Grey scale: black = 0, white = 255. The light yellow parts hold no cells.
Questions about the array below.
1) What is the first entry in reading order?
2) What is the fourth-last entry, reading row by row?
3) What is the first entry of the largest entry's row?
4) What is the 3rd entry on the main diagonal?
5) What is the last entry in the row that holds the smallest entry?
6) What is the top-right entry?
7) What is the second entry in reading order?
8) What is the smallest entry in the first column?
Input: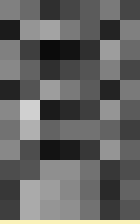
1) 128
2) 143
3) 136
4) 11
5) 106
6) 70
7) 106
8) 27

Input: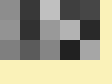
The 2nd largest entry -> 179
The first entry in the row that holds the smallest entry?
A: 127
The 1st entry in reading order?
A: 141
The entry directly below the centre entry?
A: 133

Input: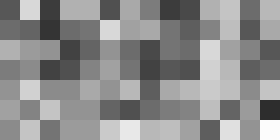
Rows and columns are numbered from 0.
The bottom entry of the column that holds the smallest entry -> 252
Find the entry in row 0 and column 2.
60
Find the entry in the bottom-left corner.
139
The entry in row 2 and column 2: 147
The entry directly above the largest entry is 45
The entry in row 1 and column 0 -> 108
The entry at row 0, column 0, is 87
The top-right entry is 184
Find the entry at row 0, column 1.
216
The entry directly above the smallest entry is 196
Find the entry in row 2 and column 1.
155
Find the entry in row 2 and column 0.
177
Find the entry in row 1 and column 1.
100
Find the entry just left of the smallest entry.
155

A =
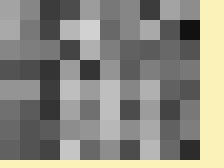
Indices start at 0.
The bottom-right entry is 44
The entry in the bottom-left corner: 97
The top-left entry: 163
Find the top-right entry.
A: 141
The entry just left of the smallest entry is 83
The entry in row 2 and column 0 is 134
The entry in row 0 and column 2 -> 60
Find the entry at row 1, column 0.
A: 169
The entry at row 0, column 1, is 134
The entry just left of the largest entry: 183
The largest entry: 209
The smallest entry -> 17
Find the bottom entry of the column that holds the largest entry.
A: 104
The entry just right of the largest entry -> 104

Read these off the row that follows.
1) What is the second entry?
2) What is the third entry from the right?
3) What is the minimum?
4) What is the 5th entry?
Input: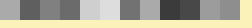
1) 95
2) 72
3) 59
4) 207

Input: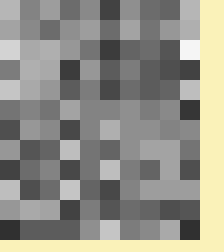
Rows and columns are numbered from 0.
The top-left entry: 182
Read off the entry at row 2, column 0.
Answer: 211
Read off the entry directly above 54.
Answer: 190
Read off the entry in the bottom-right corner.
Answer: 48
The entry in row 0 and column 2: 157
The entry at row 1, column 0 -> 163
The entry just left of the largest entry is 85
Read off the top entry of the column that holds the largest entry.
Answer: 182
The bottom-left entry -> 48
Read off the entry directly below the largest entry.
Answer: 66
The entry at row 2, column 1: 169
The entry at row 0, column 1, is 131

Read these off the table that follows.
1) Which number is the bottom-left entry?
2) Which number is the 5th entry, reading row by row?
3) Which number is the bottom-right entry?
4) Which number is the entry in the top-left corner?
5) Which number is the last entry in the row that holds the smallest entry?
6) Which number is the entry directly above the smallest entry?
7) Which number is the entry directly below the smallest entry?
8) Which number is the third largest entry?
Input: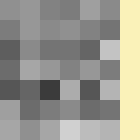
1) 166
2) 159
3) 180
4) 144
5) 180
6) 151
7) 124
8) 188

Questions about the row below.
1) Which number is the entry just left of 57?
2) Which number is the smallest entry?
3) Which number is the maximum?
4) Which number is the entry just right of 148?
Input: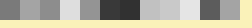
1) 148
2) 49
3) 229
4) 57

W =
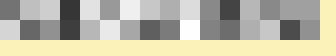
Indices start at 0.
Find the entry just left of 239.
153
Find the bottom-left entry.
213
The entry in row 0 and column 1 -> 191
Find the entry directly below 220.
254
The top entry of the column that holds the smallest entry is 54
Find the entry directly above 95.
199
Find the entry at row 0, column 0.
115

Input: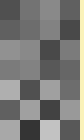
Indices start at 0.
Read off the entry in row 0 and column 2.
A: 137
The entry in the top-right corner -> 96
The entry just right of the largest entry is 88
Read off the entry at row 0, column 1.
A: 115
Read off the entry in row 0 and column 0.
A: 80
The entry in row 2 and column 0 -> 145
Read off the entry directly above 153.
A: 109
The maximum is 194

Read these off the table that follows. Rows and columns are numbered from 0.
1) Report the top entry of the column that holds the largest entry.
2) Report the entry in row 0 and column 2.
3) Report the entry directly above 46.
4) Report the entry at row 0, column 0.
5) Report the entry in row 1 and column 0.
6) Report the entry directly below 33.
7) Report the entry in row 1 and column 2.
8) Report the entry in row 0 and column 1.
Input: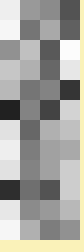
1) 83
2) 139
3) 225
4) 238
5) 246
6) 225
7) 169
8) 153

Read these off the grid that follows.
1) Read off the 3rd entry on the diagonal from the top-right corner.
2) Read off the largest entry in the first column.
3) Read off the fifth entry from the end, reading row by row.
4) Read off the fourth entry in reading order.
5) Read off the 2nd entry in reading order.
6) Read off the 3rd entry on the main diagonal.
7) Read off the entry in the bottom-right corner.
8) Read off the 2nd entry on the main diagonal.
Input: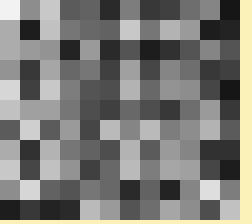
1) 84
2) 242
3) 110
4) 91
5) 141
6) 147
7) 193
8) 29
